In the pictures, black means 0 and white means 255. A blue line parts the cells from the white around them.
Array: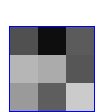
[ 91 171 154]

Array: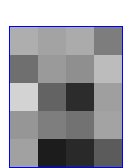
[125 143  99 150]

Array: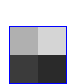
[213  59]

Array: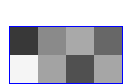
[103  80]

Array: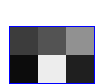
[145 237]

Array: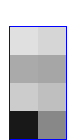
[214 170]

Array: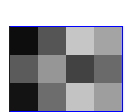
[164  66 109]
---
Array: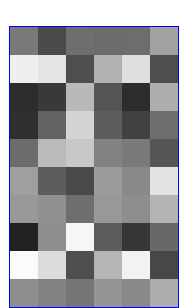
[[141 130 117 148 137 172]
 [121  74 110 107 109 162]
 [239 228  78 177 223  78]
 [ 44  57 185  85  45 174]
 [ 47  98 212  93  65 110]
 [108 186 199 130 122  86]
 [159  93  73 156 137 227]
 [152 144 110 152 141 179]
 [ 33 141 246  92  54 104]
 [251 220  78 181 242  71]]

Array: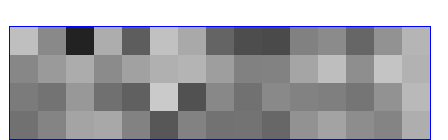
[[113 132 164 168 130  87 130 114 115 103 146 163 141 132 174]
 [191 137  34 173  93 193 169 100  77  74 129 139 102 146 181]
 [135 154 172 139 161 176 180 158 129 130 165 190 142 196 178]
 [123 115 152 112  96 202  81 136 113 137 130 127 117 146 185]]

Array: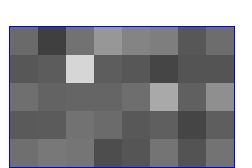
[[111 120 117  77  85 116  83 115]
 [106  63 114 151 132 126  87 109]
 [ 87  92 214  93  87  69  84  84]
 [111  99 101 101 110 169  96 143]
 [ 90  91 114 107  88  95  69  94]]

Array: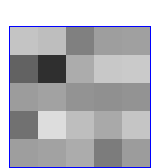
[[158 162 172 124 156]
 [196 190 128 158 160]
 [ 98  47 172 200 202]
 [156 162 147 144 147]
 [113 221 190 169 197]]

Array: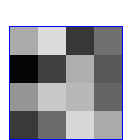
[[ 57 107 215 170]
 [171 220  55 112]
 [  5  65 175  88]
 [150 201 184 101]]

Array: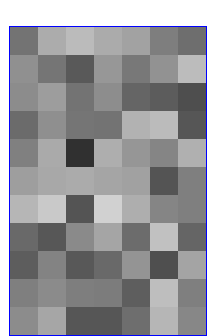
[[140 166  86  86 110 182 135]
 [115 172 187 171 162 126 110]
 [144 117  89 151 120 146 188]
 [140 157 115 141 101  92  78]
 [107 143 117 115 178 187  86]
 [128 170  48 174 150 133 176]
 [158 168 171 165 161  84 127]
 [182 201  84 209 174 133 127]
 [105  87 138 165 108 193 101]
 [ 93 131  88 105 148  79 164]
 [127 139 126 124  94 190 127]]

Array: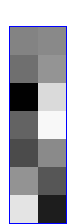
[[228  29]
 [131 137]
 [111 148]
 [  1 218]
 [ 99 248]
 [ 75 138]
 [147  86]]

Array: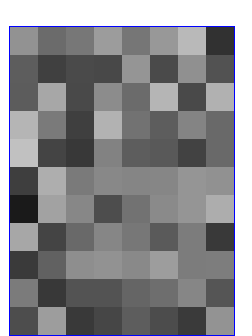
[[ 77 157  57  70  93  76  58 147]
 [146 107 119 156 118 152 185  49]
 [ 93  64  74  72 149  74 144  82]
 [ 92 167  73 140 107 181  73 177]
 [181 122  63 178 114  93 132 105]
 [193  68  56 130  93  89  66 105]
 [ 62 174 122 136 133 134 149 145]
 [ 26 162 135  77 114 138 149 173]
 [167  68 105 134 119  90 124  57]
 [ 58  97 142 146 137 157 124 125]
 [123  56  83  83 101 110 134  85]]

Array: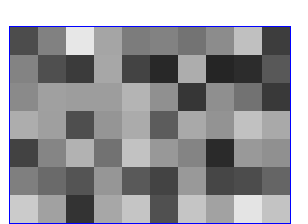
[[203 161  51 167 197  80 197 162 228 195]
 [ 76 129 231 165 124 130 115 140 192  61]
 [131  79  59 167  67  40 173  37  44  88]
 [138 160 157 157 180 144  54 143 114  57]
 [173 159  78 149 171  92 169 147 193 169]
 [ 66 133 178 114 194 152 132  42 153 144]
 [127 106  84 150  89  67 153  70  76 101]]
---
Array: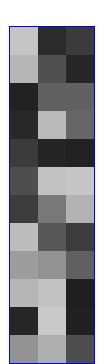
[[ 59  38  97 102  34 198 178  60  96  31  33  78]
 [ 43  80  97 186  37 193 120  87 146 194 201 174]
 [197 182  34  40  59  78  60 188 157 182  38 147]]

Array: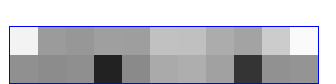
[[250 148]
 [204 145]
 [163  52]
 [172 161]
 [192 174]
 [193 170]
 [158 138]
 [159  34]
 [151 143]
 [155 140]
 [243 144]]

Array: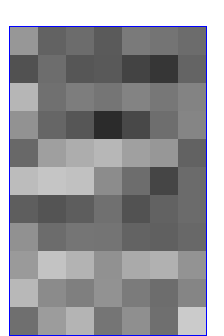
[[108 100 131 133  98 107 107 104 147 133 203]
 [116  54 119 110 151  69  98  96 177 109 111]
 [122  67 131  72 160 109  82  99 170 123 143]
 [ 90  89 117  43 183 140 112 116 145 146 117]
 [108  86 125  86 173 193  93 117 179 127 180]
 [ 98 109 112 102 159 197  84 108 195 139 156]
 [151  81 182 146 104 188  94 145 154 184 111]]

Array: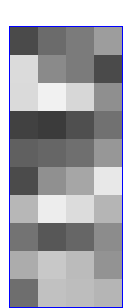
[[157  74 143 113 151 232 181 140 147 181]
 [123 123 215  79 111 166 220 102 187 189]
 [107 138 241  59 102 144 237  87 200 193]
 [ 74 219 218  65  96  75 183 115 172 110]]

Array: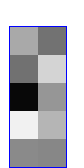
[[114 212 150 181 135]
 [169 113   8 241 138]]

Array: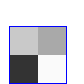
[[169 250]
 [201  51]]

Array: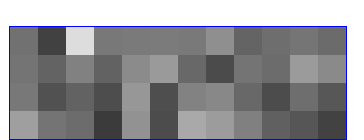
[[107 138  87  66]
 [117 155 110  86]
 [110 108  76  96]
 [100 116 104 128]
 [143  75 136 156]
 [121 104 130 169]
 [123 154  78  76]
 [122 139 151 146]
 [120  98  77  59]
 [221 129  98 108]
 [ 65  99  81 116]
 [113 116 120 159]]
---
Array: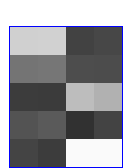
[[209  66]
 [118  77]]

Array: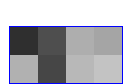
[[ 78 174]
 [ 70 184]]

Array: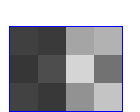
[[ 58 165]
 [ 77 213]]

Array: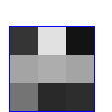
[[225  19]
 [173 164]]

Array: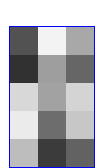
[[243 168]
 [158 102]]

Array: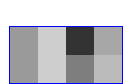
[[206  51]
 [206 126]]

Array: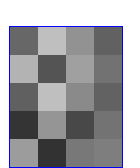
[[191 146]
 [ 84 160]]

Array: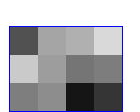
[[165 176]
 [157 117]]
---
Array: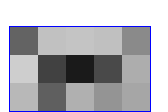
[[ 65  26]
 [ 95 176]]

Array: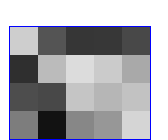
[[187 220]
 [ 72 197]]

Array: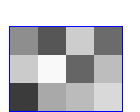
[[249 101]
 [169 187]]

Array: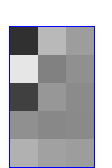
[[129 144]
 [151 139]]

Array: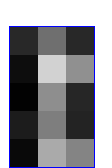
[[210 144]
 [142  38]]

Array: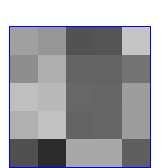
[[174 100]
 [185 103]]

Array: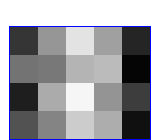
[[120 180]
 [171 246]]

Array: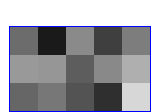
[[150  93]
 [119  83]]

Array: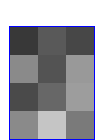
[[ 83 153]
 [103 157]]
